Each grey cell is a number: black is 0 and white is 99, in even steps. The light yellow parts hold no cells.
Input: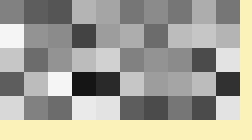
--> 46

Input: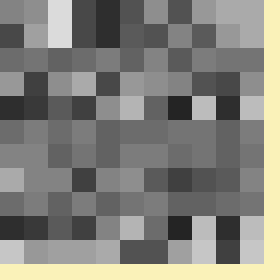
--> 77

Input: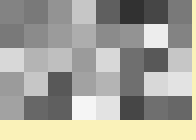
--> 27

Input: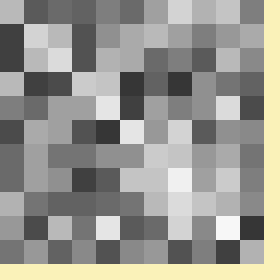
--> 49

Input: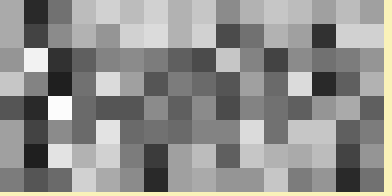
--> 58

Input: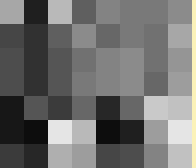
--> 30
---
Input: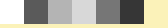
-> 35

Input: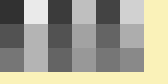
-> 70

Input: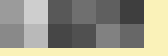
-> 72

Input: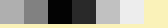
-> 50

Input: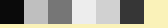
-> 74

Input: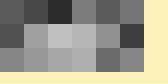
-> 59

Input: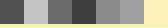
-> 76

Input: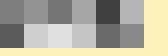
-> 80

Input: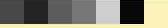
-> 14
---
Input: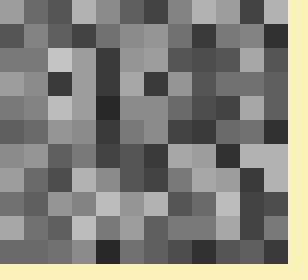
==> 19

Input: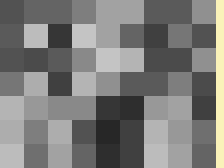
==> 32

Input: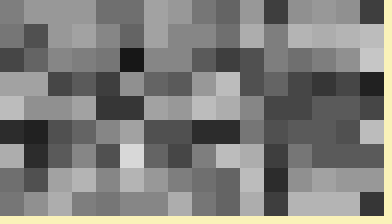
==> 73

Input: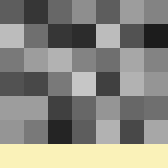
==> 11

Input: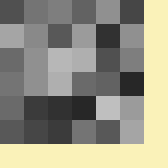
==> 56

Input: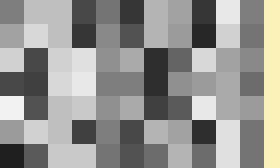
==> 45

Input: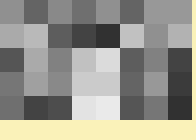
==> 69

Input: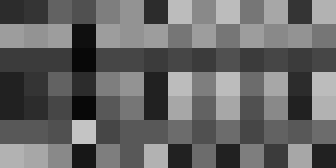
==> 46
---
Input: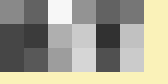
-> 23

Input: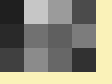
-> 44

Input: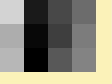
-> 3

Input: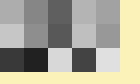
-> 55

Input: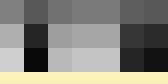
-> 14

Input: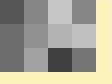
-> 56

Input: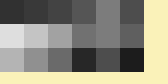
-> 76
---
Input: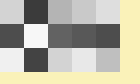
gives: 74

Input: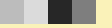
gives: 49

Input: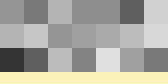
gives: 47

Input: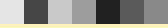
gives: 53

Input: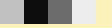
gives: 92

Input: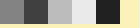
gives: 13

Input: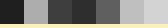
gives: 82

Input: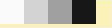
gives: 9
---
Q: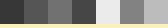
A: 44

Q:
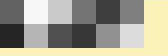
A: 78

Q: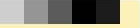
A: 35

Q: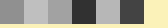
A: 63

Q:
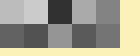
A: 19

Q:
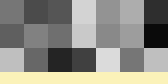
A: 33
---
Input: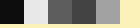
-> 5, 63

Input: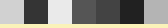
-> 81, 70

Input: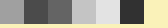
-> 62, 19

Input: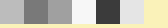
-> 73, 89

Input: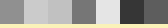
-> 56, 36

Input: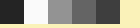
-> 14, 24

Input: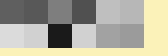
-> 37, 60
